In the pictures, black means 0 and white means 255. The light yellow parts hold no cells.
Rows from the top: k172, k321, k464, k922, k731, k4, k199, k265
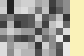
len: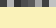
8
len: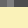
4
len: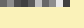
10
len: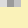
3
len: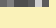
7

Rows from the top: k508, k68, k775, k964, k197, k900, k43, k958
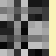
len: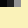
3
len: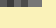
6
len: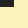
2
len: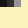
3
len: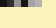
6
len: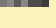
7

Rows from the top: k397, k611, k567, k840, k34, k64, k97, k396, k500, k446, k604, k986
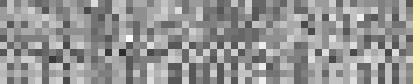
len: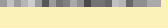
23
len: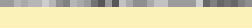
36

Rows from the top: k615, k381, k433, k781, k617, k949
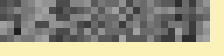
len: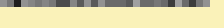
30
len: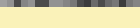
20
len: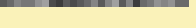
27
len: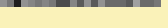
23
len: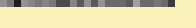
25

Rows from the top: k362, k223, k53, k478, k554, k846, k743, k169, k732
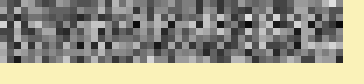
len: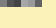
6
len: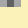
3
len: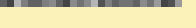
26
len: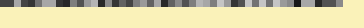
49
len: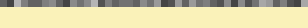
44
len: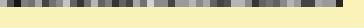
49

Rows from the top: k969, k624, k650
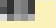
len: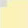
1
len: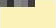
5
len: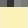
4
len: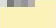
5
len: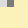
2
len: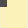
1
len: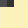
2

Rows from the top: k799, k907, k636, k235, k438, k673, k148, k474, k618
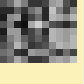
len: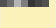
7
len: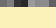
8
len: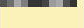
11
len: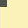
1
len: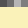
4

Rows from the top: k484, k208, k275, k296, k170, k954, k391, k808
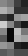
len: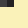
2
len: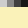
4
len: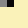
2
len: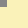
1

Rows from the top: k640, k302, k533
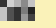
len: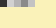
5
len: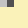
2
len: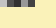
5
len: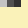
3
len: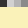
4

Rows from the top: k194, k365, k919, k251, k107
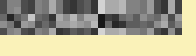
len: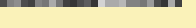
26
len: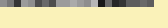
22
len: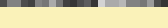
24
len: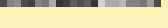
23

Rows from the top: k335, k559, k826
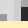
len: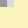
2
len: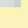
3

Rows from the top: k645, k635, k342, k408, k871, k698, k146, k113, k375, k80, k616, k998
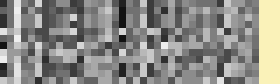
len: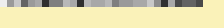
29
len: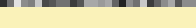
28
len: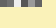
6
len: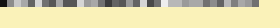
37
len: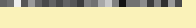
26
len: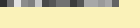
17

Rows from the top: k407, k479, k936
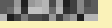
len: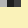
3
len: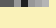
7

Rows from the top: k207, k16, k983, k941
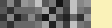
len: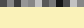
12
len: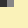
2
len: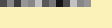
13

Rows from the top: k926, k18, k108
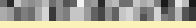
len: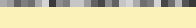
28
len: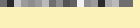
19
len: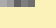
5
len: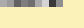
9
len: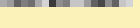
19
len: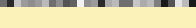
28
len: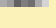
7

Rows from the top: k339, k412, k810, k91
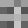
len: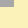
2
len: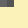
2
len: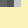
3
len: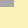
2

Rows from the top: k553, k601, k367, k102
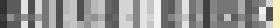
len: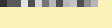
14
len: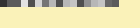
17
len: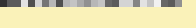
26
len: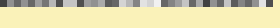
39

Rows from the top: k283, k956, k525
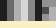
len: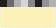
8
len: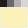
4
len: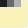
3
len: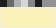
8
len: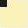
1

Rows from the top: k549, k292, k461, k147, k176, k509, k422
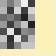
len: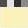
4
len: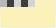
5
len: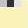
3
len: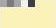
5
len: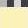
4
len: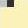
2
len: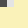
2

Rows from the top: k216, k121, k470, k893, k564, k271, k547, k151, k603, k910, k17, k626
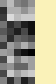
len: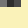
3
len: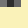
3
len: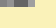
5
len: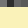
4
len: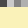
4
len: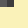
2

